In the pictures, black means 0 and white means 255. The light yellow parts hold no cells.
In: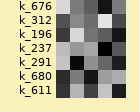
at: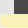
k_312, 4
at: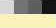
k_196, 2
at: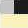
k_611, 4
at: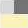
k_196, 2
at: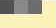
k_312, 1
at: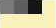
k_676, 2

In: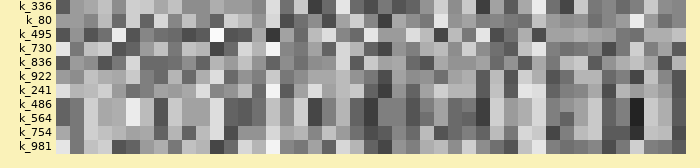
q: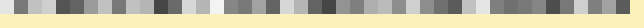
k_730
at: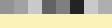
k_486, 37

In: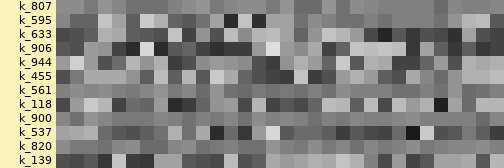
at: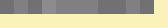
k_561, 18
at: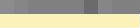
k_807, 22
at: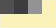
k_944, 15
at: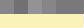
k_900, 1
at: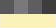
k_537, 29

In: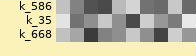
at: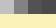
k_586, 1
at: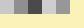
k_35, 4
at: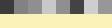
k_668, 3
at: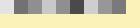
k_35, 1
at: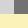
k_586, 6
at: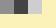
k_668, 7
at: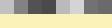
k_586, 1

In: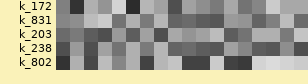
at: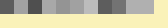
k_203, 6
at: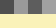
k_203, 4

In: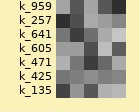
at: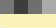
k_641, 1
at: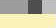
k_605, 1
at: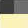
k_641, 2
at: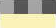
k_959, 1
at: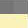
k_425, 1
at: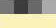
k_471, 2
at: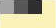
k_959, 3

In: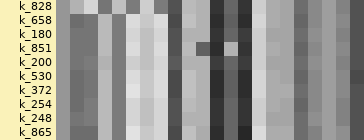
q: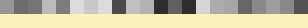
k_658
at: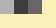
k_200, 11
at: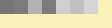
k_200, 2

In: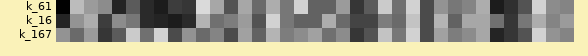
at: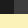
k_61, 8
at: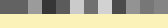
k_61, 19
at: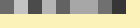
k_16, 25
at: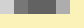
k_16, 16
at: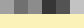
k_167, 19

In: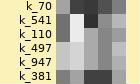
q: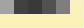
k_70
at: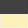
k_381, 3
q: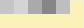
k_497
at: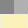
k_947, 4
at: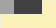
k_381, 2
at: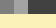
k_381, 1

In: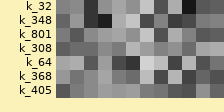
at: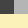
k_64, 9
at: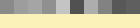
k_801, 3
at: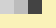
k_64, 7
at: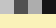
k_32, 7
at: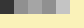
k_32, 3
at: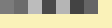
k_368, 5
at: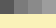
k_405, 1

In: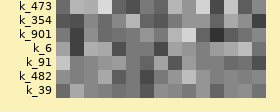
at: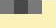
k_482, 6
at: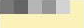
k_473, 7
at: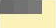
k_901, 4

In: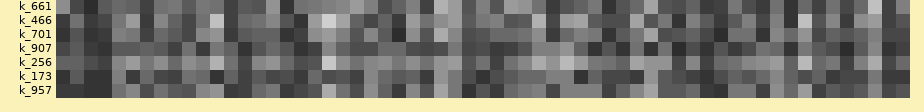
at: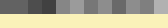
k_256, 1
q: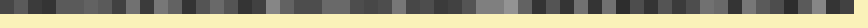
k_907
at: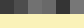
k_907, 49
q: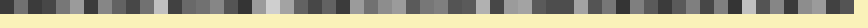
k_466

